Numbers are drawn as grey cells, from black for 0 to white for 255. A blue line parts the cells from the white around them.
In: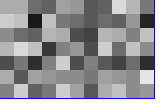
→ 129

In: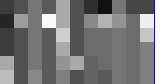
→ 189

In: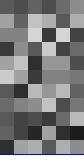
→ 47

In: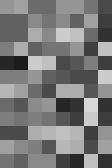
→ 116

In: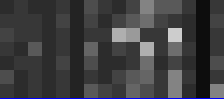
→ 55

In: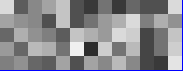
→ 127

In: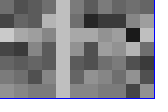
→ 146

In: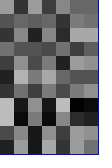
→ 33
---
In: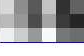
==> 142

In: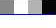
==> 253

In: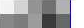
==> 210

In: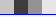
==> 60

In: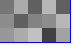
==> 171

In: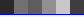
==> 113

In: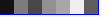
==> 124

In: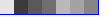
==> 59

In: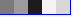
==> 155
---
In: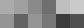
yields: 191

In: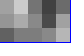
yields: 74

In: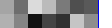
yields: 79

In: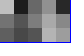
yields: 169

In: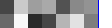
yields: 137

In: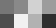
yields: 210

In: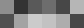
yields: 71
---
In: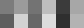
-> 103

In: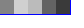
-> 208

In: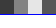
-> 59

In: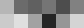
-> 162

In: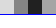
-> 219

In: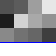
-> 137
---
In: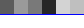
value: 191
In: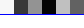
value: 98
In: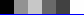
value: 254
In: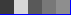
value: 142
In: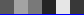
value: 56
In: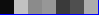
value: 172
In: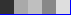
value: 222
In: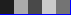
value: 116
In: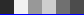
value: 76
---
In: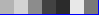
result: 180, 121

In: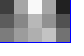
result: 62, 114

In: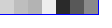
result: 210, 138

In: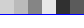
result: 209, 91

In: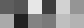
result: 94, 179

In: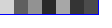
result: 213, 75

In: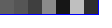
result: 95, 45

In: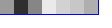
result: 155, 175

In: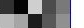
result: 49, 144
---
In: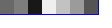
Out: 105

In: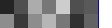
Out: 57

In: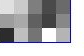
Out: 74

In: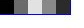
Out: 106

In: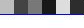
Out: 67

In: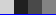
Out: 131
